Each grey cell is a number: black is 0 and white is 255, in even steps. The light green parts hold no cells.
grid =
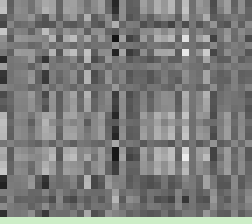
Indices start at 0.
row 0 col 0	184
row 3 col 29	109
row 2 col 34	109
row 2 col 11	106
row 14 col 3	130
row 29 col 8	129
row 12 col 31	100
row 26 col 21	79
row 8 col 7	121
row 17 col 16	89
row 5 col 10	189
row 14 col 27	117
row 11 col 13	81
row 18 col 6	171
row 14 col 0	95
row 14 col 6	94
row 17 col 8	118
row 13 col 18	77
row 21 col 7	174
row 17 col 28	130
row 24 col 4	104
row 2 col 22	125
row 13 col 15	140
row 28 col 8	134
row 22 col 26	235
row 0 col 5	146
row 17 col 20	137
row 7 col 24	169
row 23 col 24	171
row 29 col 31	105
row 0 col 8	100
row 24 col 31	123
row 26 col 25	95
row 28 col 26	54
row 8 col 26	135
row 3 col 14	83
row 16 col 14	157
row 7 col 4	153

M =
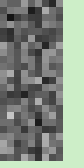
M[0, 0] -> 119
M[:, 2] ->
[97, 127, 62, 108, 105, 92, 75, 87, 88, 88, 69, 65, 70, 63, 83, 135, 88, 76, 105, 102, 63, 83, 82]
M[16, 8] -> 84
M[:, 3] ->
[154, 125, 85, 124, 83, 73, 143, 128, 134, 77, 145, 139, 97, 36, 130, 111, 120, 106, 57, 107, 93, 93, 167]
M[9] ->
[114, 105, 88, 77, 122, 73, 141, 87, 101]
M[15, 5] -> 91
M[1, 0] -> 79
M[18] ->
[79, 102, 105, 57, 104, 94, 56, 62, 89]
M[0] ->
[119, 97, 97, 154, 99, 139, 75, 40, 141]
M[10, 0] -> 144
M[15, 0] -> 97
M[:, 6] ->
[75, 170, 109, 137, 79, 66, 39, 147, 149, 141, 134, 40, 123, 96, 86, 141, 120, 110, 56, 173, 170, 129, 165]
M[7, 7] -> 151
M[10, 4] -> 97
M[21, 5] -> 47
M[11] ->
[135, 85, 65, 139, 143, 170, 40, 64, 146]
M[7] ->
[140, 110, 87, 128, 74, 50, 147, 151, 110]
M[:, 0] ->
[119, 79, 104, 113, 62, 67, 159, 140, 101, 114, 144, 135, 104, 89, 79, 97, 100, 110, 79, 125, 166, 158, 86]
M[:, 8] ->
[141, 92, 77, 106, 88, 98, 161, 110, 125, 101, 108, 146, 122, 147, 130, 83, 84, 90, 89, 151, 109, 87, 94]
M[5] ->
[67, 50, 92, 73, 153, 60, 66, 77, 98]
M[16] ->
[100, 196, 88, 120, 99, 56, 120, 158, 84]

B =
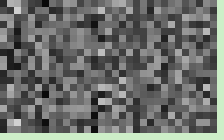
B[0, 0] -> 41
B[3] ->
[57, 157, 59, 106, 137, 43, 97, 107, 114, 120, 80, 49, 59, 17, 108, 110, 107, 48, 115, 58, 107, 138, 61, 103, 170, 69, 109, 58, 47, 67, 108]
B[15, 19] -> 62
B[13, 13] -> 66
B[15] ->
[167, 74, 62, 124, 160, 54, 127, 156, 112, 144, 149, 153, 146, 85, 34, 65, 163, 146, 64, 62, 78, 118, 135, 33, 98, 98, 97, 148, 122, 127, 110]
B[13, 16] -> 137
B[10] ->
[39, 106, 124, 103, 50, 124, 122, 99, 118, 69, 76, 47, 113, 127, 115, 63, 129, 48, 89, 101, 146, 149, 64, 49, 120, 161, 69, 86, 109, 112, 117]
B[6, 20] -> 72
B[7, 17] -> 63
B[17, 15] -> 105
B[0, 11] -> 69
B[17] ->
[41, 171, 209, 89, 72, 55, 13, 109, 74, 128, 79, 47, 59, 58, 112, 105, 85, 107, 122, 53, 144, 41, 119, 115, 77, 144, 90, 72, 147, 147, 81]
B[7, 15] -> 88
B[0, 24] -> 112
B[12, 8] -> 51
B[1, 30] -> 58
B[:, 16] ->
[163, 117, 87, 107, 71, 57, 78, 124, 52, 52, 129, 72, 135, 137, 82, 163, 152, 85, 162]
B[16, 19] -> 46
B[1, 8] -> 50
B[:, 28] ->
[56, 134, 129, 47, 107, 97, 47, 89, 151, 103, 109, 51, 48, 119, 103, 122, 59, 147, 81]
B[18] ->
[37, 130, 129, 92, 99, 71, 46, 104, 84, 79, 141, 59, 151, 14, 150, 126, 162, 102, 166, 47, 83, 95, 87, 147, 123, 92, 142, 62, 81, 62, 72]
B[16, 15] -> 102
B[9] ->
[156, 29, 23, 82, 147, 66, 158, 80, 122, 80, 141, 144, 119, 50, 64, 112, 52, 141, 77, 64, 65, 147, 155, 34, 82, 97, 149, 96, 103, 74, 60]
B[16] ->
[88, 104, 44, 84, 135, 44, 140, 99, 92, 101, 135, 118, 126, 14, 132, 102, 152, 59, 128, 46, 84, 135, 93, 57, 170, 66, 132, 80, 59, 66, 60]
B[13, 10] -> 150
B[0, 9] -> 151
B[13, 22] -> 94
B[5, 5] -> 60
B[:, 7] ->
[111, 42, 157, 107, 138, 75, 81, 46, 109, 80, 99, 42, 119, 128, 106, 156, 99, 109, 104]
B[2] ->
[152, 145, 74, 81, 151, 73, 74, 157, 77, 144, 116, 146, 63, 46, 55, 142, 87, 127, 64, 69, 80, 65, 107, 99, 59, 71, 166, 146, 129, 158, 88]
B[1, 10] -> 76
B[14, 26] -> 162
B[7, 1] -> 29

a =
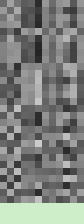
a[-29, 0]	107
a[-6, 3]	115
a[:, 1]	[162, 107, 164, 147, 109, 166, 147, 142, 150, 137, 102, 74, 91, 112, 70, 91, 162, 145, 86, 176, 92, 79, 141, 155, 88, 137, 64, 168, 77]
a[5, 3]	88
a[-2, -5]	117
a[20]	[104, 92, 91, 156, 145, 203, 97, 141, 77, 111, 161, 88]
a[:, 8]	[146, 132, 151, 149, 91, 156, 151, 138, 151, 109, 98, 81, 95, 112, 78, 110, 149, 155, 100, 141, 77, 104, 156, 144, 107, 126, 96, 146, 78]
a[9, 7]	130
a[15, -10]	191
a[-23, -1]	149
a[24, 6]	103
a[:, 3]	[92, 85, 73, 75, 155, 88, 93, 79, 75, 139, 155, 143, 152, 149, 152, 96, 99, 71, 115, 110, 156, 119, 80, 115, 102, 135, 137, 92, 156]
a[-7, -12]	130
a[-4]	[63, 137, 54, 135, 133, 121, 120, 136, 126, 190, 176, 119]
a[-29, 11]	149
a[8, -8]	89
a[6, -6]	143
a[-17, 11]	97
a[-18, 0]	138
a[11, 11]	83
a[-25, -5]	143
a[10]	[94, 102, 72, 155, 142, 180, 108, 137, 98, 145, 176, 92]
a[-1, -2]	148
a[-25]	[80, 109, 61, 155, 134, 168, 106, 143, 91, 155, 168, 100]
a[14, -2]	148
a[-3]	[156, 64, 176, 137, 120, 166, 90, 100, 96, 46, 98, 97]
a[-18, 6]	87
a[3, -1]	137
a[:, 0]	[107, 154, 116, 137, 80, 101, 131, 130, 128, 82, 94, 138, 89, 84, 123, 166, 92, 131, 161, 77, 104, 168, 130, 79, 164, 63, 156, 92, 111]
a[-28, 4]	80
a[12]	[89, 91, 81, 152, 152, 179, 103, 138, 95, 134, 174, 97]
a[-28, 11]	125

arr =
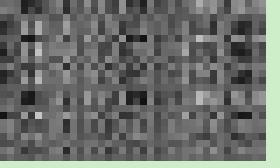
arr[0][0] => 105
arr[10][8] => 113
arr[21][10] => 117
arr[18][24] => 124
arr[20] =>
[76, 79, 93, 101, 75, 115, 102, 93, 101, 117, 97, 98, 112, 115, 95, 115, 96, 97, 76, 72, 88, 103, 92, 98, 85, 86, 104, 90, 117, 117, 84, 111, 95, 104, 87, 73, 107, 106]
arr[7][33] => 37
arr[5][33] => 144
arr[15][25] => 107
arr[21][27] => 116
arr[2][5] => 108
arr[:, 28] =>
[172, 143, 95, 97, 80, 189, 86, 110, 89, 147, 130, 92, 113, 182, 185, 99, 116, 124, 115, 74, 117, 132, 110]
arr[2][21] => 87
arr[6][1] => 104
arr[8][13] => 131
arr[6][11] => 81
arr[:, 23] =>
[81, 82, 101, 107, 109, 79, 104, 104, 107, 86, 101, 107, 95, 83, 78, 93, 104, 87, 92, 103, 98, 88, 97]
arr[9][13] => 78
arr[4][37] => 67
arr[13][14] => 128
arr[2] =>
[82, 72, 101, 111, 94, 108, 105, 82, 85, 131, 87, 109, 96, 117, 88, 128, 99, 91, 95, 72, 104, 87, 110, 101, 77, 88, 91, 88, 95, 113, 73, 98, 109, 105, 84, 81, 97, 95]
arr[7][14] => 69
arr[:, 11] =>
[83, 88, 109, 101, 97, 83, 81, 77, 111, 72, 98, 89, 94, 91, 76, 88, 86, 80, 81, 84, 98, 79, 87]
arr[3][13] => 138
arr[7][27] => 75
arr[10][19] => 52
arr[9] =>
[98, 126, 88, 59, 61, 94, 86, 126, 138, 47, 128, 72, 131, 78, 120, 51, 82, 119, 60, 109, 52, 129, 59, 86, 124, 96, 134, 112, 147, 98, 140, 123, 62, 98, 119, 99, 120, 120]
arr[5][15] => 92
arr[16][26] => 160
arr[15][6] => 93
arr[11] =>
[41, 80, 73, 155, 83, 182, 112, 111, 109, 143, 120, 89, 109, 131, 66, 94, 130, 49, 79, 101, 124, 112, 82, 107, 92, 107, 147, 74, 92, 85, 58, 131, 99, 45, 30, 48, 97, 71]
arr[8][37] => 86
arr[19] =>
[82, 116, 82, 133, 112, 140, 101, 119, 106, 98, 118, 84, 92, 97, 79, 66, 123, 64, 108, 136, 124, 111, 87, 103, 114, 120, 129, 89, 74, 62, 89, 108, 98, 47, 66, 93, 88, 69]
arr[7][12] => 122
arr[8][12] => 97
